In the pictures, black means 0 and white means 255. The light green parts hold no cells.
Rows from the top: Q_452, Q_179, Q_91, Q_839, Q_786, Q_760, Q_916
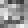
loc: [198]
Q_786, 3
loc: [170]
Q_916, 2
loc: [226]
Q_839, 1

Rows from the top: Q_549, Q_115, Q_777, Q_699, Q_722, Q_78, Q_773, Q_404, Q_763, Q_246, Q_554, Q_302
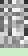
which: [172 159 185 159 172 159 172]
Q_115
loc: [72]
Q_777, 6
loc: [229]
Q_763, 4

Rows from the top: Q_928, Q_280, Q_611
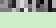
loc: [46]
Q_611, 13
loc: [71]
Q_280, 2
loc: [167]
Q_280, 6
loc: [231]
Q_611, 6
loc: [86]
Q_611, 7
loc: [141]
Q_928, 11
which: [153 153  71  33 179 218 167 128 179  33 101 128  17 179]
Q_280

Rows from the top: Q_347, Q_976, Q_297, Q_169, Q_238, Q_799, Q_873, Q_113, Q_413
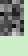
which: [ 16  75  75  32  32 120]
Q_169
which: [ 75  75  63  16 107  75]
Q_873
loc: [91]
Q_297, 5
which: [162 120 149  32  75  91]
Q_297
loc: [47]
Q_347, 2

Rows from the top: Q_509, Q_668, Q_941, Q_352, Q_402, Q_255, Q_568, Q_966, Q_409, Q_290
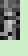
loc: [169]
Q_966, 2
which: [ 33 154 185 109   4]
Q_352
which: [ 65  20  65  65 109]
Q_402
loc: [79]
Q_568, 3
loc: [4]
Q_352, 4
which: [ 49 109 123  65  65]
Q_941
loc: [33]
Q_352, 0

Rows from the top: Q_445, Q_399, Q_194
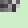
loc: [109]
Q_194, 0
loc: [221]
Q_194, 4
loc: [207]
Q_445, 3
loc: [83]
Q_445, 2
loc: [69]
Q_399, 1
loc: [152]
Q_399, 2

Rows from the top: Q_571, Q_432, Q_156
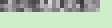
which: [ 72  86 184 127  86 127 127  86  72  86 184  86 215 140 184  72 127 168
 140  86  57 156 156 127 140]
Q_571
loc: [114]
Q_156, 17

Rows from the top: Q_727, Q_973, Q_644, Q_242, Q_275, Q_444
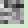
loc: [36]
Q_973, 4
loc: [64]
Q_973, 1
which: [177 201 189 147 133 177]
Q_275
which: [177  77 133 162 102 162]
Q_727
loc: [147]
Q_275, 3

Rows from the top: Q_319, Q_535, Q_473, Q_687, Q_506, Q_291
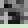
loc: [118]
Q_473, 5
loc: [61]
Q_319, 4
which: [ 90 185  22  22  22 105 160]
Q_291
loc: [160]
Q_291, 6
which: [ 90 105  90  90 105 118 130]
Q_473
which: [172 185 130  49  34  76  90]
Q_506
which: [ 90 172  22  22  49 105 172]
Q_687

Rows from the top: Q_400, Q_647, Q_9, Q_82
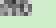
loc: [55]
Q_400, 3
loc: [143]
Q_82, 5
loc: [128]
Q_400, 6

